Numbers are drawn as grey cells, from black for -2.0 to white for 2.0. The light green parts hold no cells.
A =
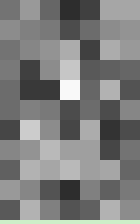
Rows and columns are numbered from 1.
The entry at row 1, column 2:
0.4
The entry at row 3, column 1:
-0.2
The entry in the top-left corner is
-0.2
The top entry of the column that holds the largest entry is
-1.3
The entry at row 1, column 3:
-0.4
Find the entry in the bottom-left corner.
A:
-0.6
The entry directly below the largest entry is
-0.8
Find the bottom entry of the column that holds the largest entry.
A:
-0.7
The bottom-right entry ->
0.2
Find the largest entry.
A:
1.9
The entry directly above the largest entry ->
1.1
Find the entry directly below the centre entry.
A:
-0.9
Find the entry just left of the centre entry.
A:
-0.1
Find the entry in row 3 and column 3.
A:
0.3
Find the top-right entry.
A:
0.6
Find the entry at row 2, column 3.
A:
-0.1
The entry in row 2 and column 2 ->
0.0
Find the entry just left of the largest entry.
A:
-1.1

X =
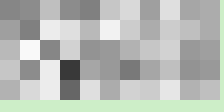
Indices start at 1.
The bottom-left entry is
0.8
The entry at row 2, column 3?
1.7
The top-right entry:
0.7
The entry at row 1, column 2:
0.2
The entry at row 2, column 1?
0.5
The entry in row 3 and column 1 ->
0.9
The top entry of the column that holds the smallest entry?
0.2
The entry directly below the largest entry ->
0.2
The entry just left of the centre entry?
0.3
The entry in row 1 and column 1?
0.1
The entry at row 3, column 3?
0.1
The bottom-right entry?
1.0
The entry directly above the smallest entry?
1.3
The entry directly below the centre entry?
0.4
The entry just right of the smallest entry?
0.6

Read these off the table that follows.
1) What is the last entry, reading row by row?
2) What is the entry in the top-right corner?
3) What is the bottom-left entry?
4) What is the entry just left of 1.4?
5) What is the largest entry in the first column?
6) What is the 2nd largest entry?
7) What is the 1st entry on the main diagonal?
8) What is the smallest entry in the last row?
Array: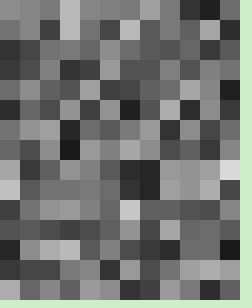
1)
-0.5
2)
-0.3
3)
0.7
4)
0.5
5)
1.0
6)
1.1
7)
0.2
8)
-1.3

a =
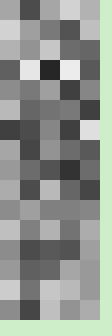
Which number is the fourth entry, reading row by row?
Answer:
1.3
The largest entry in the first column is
1.3
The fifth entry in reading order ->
0.8
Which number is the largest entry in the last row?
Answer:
1.0
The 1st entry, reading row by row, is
0.6
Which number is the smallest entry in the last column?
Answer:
-1.0
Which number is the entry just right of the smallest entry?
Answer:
1.7
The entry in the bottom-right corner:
0.7
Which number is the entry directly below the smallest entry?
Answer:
0.5
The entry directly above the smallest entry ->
1.1
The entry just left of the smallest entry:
1.6
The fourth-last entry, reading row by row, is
-0.9
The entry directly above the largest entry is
-0.3
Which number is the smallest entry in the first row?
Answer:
-0.8
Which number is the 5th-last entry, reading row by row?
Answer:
0.2
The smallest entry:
-1.4
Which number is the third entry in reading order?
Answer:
0.6

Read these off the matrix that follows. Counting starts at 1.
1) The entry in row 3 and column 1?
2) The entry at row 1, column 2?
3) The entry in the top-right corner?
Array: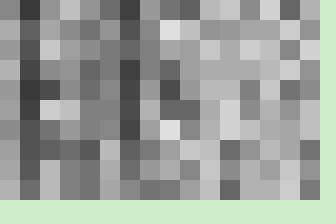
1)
0.4
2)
-1.1
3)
0.8

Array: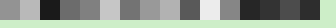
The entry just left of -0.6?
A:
0.8
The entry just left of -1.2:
-1.4
